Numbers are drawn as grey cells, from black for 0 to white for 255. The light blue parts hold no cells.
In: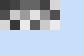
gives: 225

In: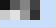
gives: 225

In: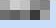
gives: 120

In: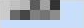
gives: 128

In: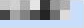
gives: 36

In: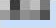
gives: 143

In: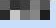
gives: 115
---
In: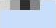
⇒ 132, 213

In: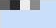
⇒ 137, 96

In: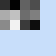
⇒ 77, 138

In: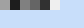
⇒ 239, 161

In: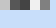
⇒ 128, 197

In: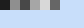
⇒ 102, 29

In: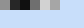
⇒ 166, 145

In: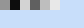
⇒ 232, 149

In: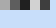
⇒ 62, 170

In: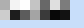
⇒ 124, 205
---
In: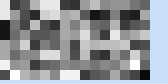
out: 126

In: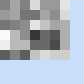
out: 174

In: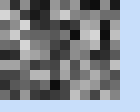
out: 79

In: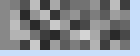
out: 102

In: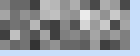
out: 165
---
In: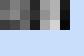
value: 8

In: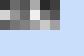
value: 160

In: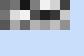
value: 145

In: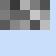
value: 187

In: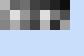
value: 160

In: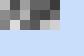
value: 208
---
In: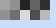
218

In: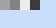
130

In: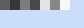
227

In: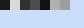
18

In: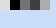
116

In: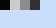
204
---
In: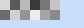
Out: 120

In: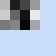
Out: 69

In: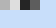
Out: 37

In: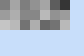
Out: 93

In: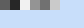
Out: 113

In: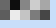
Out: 205

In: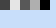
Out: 175

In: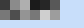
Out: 38

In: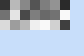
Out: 147

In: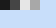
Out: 230
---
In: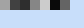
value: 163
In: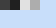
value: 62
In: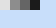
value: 225
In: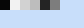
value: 6
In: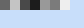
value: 102
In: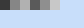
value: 57
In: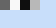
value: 101
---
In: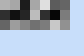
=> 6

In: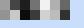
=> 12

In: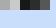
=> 24

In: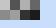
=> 27

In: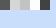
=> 66

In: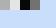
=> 8

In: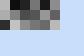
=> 14

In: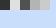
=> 50

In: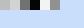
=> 5
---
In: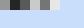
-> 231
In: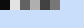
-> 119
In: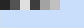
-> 192
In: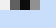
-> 145
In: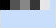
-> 230
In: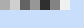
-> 240
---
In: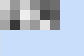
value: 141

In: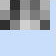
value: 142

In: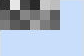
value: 41

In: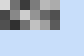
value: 124

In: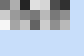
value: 214

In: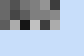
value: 127

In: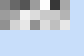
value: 253

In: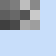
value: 125
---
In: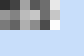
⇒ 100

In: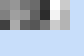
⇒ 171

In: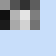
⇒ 169

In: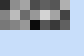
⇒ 132

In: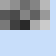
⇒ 63

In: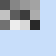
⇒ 237

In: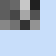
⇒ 114

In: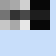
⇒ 169

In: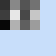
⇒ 177
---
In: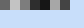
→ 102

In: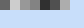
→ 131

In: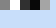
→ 131

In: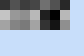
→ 112

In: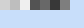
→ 126

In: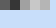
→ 161

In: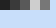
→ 89

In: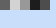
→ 97

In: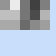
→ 148

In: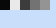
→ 115
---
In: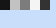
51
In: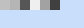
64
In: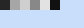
17
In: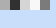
123
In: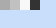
51
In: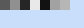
182
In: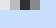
136
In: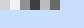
105
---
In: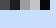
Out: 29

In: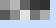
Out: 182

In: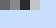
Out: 137

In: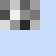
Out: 199

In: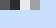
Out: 43

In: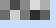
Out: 74

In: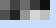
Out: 67
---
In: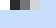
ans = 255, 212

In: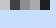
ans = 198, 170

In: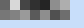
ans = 216, 174

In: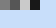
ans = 202, 125

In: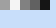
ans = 244, 160

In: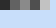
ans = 194, 138

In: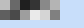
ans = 234, 213

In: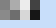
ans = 236, 215

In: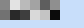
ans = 227, 217

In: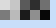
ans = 219, 198
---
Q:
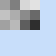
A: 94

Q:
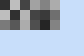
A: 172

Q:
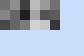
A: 123

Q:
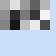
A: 192

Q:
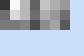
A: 131

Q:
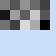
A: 218
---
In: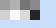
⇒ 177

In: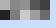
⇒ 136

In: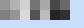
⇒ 178

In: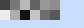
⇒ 120

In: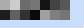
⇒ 204

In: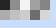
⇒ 142

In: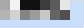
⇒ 242

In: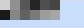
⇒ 144

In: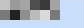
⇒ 154
